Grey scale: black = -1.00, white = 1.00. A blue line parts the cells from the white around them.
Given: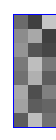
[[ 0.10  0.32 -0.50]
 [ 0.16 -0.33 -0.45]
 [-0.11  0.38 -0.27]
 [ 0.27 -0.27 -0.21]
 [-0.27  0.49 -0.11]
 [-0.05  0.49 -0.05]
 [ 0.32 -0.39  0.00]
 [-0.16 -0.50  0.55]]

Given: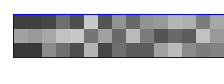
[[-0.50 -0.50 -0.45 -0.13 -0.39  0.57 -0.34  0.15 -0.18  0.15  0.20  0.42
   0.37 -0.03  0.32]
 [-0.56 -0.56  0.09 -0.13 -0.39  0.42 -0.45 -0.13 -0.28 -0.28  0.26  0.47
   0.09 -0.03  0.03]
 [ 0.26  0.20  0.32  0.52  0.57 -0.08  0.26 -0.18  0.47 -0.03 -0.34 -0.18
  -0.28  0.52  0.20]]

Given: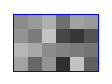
[[ 0.43  0.32  0.09  0.03 -0.03 -0.08]
 [ 0.27 -0.19  0.15 -0.63  0.53 -0.25]
 [ 0.09  0.21  0.37 -0.13  0.27  0.21]
 [ 0.15 -0.03  0.53 -0.45 -0.57 -0.35]]

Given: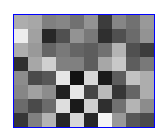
[[ 0.86  0.26 -0.69 -0.37  0.15 -0.05 -0.63 -0.37 -0.16  0.15]
 [ 0.10 -0.42 -0.32  0.80 -0.86  0.69 -0.80 -0.27  0.52  0.36]
 [ 0.36  0.20 -0.21 -0.05 -0.21 -0.27 -0.11  0.41 -0.37 -0.53]
 [-0.16 -0.42 -0.16  0.74 -0.80  0.63 -0.63 -0.11  0.41  0.10]
 [ 0.36  0.31  0.00  0.05 -0.11  0.15 -0.53  0.05 -0.11  0.20]
 [ 0.05  0.26  0.10 -0.75  0.80 -0.47  0.46 -0.58 -0.21  0.36]
 [-0.58  0.00  0.41 -0.69  0.69 -0.69  0.92  0.20 -0.32 -0.42]
 [-0.63  0.31  0.63  0.00  0.00 -0.27  0.31  0.57 -0.27 -0.05]]

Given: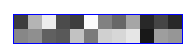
[[ 0.06  0.12 -0.25 -0.30  0.52 -0.04  0.63  0.69  0.80 -0.81  0.24  0.18]
 [-0.52  0.41  0.86 -0.41 -0.52  0.97  0.01 -0.19  0.30 -0.69 -0.46 -0.69]]

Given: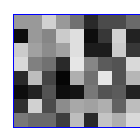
[[-0.68  0.48 -0.47 -0.96  0.37 -0.11  0.80 -0.35  0.43]
 [-0.62  0.64 -0.41  0.10  0.32  0.26  0.37 -0.23  0.48]
 [-0.90 -0.73 -0.35 -0.90 -0.84 -0.06 -0.35 -0.29 -0.73]
 [-0.06 -0.17 -0.17 -0.52  0.48 -0.68  0.54  0.37  0.70]
 [ 0.70  0.00 -0.11 -0.68  0.80  0.05 -0.29 -0.35  0.70]
 [-0.90  0.20  0.05  0.59  0.75 -0.90 -0.57  0.64 -0.73]
 [ 0.59  0.26  0.10  0.26  0.75 -0.78 -0.78  0.59 -0.57]
 [ 0.20  0.20  0.64  0.20 -0.11 -0.68 -0.41 -0.41 -0.17]]

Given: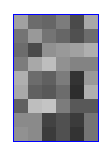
[[ 0.14  0.08 -0.54 -0.37 -0.60 -0.09]
 [ 0.08  0.08 -0.48 -0.37 -0.54 -0.09]
 [ 0.32 -0.25 -0.31 -0.15 -0.65  0.37]
 [ 0.37 -0.15 -0.25 -0.03 -0.60  0.20]
 [ 0.26 -0.15 -0.20 -0.03 -0.42  0.32]
 [-0.09  0.20 -0.09 -0.20 -0.37 -0.15]
 [-0.15 -0.42  0.14  0.20  0.26  0.37]
 [-0.03  0.32  0.49  0.14  0.03  0.03]
 [-0.25  0.49  0.54 -0.03 -0.31 -0.31]]
